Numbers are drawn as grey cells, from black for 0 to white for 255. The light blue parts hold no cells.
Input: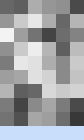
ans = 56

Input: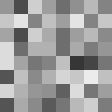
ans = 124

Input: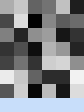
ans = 220

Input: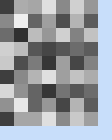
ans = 159

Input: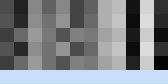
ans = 4

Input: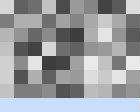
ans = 147

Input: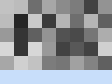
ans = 96

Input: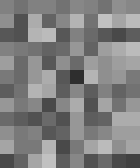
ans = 65
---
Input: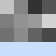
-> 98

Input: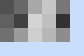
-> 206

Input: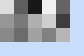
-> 162

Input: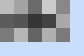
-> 100

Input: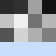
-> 175

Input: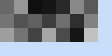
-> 67

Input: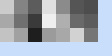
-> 30
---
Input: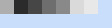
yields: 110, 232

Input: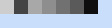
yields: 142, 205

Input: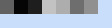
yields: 194, 194

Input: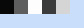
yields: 253, 253

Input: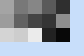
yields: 68, 235

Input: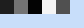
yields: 3, 244

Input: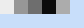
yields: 110, 237

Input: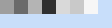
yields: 47, 246
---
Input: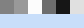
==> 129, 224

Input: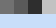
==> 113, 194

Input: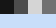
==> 21, 113

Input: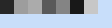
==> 39, 199

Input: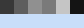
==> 56, 20

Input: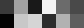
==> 58, 94
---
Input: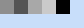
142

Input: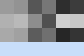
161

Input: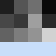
42

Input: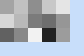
97

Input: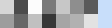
192

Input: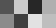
175

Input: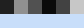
144

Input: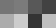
66
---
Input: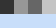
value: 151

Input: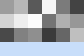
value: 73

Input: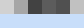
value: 92

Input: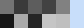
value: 58

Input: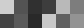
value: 61

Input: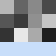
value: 59
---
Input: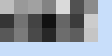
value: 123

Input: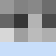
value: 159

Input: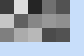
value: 171

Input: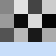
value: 184

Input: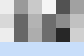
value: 103

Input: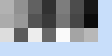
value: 91

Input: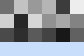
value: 46

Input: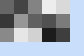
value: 230
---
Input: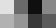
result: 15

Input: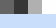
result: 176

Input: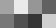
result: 150

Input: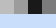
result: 25

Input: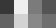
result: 123

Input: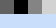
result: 132

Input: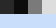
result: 122

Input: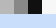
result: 16

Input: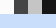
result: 197

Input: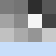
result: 45
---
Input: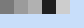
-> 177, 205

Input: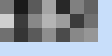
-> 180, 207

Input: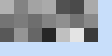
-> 131, 228

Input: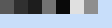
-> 114, 224

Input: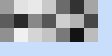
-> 86, 240

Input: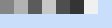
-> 199, 240
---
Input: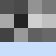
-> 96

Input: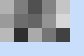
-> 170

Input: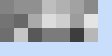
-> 88

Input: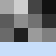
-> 155

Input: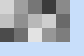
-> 227

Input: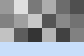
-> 52
